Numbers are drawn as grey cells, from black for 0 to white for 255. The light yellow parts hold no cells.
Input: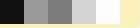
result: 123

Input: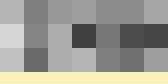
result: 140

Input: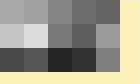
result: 133

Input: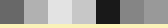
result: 25

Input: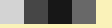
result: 70

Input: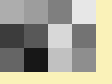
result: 157

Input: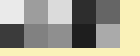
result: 219

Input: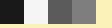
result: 245

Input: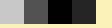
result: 82

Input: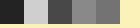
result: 72
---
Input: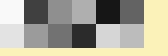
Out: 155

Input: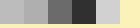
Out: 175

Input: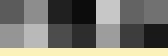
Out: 185

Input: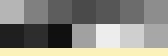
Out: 45

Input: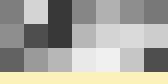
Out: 154

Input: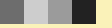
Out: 205

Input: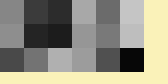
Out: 115

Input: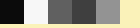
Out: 247

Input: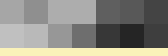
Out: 185
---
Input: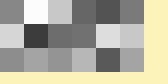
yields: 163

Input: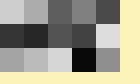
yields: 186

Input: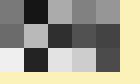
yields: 35

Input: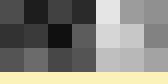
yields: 107

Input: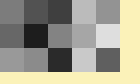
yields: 139

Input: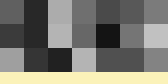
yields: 53
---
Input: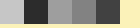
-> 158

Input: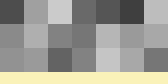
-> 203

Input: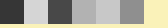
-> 72

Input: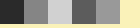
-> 209

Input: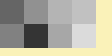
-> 180

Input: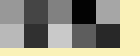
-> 129

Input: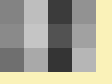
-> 59

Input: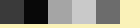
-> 165
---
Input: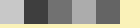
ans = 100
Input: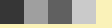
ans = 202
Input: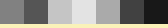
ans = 24
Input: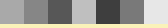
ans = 231
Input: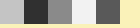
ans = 89
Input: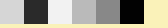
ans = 2
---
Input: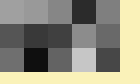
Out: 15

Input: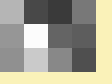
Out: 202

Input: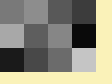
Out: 72

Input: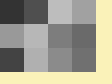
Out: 176

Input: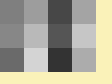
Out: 212

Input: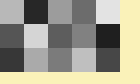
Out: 170
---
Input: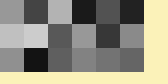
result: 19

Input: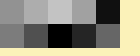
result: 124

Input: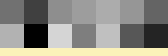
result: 213

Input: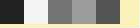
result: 34

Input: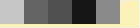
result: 197

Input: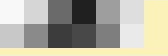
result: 138

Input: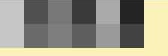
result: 107
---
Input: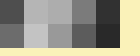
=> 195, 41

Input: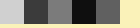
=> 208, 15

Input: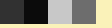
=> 200, 11

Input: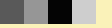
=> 206, 4

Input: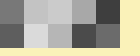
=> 218, 62

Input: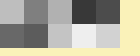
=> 238, 56

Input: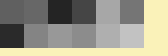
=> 194, 36

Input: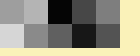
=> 214, 5
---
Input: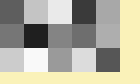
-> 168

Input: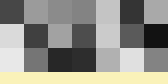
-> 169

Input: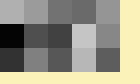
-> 149

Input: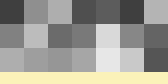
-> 180

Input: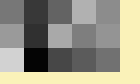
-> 140

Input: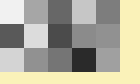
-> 125

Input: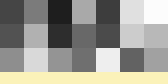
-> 252

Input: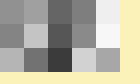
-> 239

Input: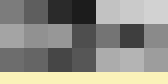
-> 210
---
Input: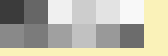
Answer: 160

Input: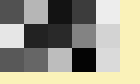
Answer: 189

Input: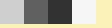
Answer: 50

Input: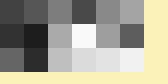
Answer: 191

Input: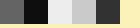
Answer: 237

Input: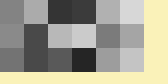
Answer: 89

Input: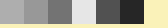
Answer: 115

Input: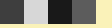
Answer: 25
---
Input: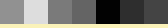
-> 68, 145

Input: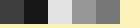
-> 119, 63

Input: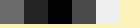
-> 239, 108

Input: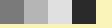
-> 42, 122

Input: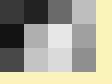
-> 189, 72

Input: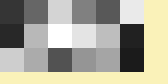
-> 234, 206

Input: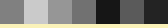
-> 35, 128
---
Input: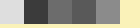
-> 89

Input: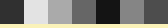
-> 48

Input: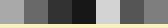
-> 50

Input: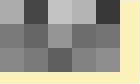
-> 70

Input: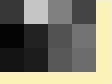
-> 20

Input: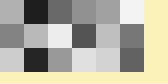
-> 37

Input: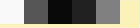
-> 33

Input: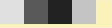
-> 89

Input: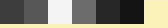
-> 39
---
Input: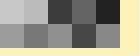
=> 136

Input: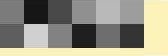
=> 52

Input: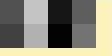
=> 115

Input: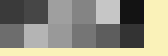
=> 51

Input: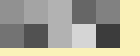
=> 60

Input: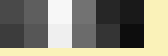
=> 13

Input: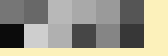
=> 54
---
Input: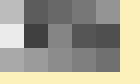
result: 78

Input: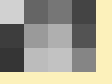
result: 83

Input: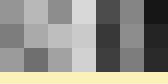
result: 36

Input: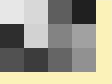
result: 161

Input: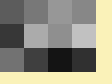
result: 193

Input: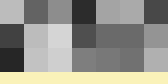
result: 148

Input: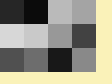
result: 66

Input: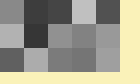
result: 153
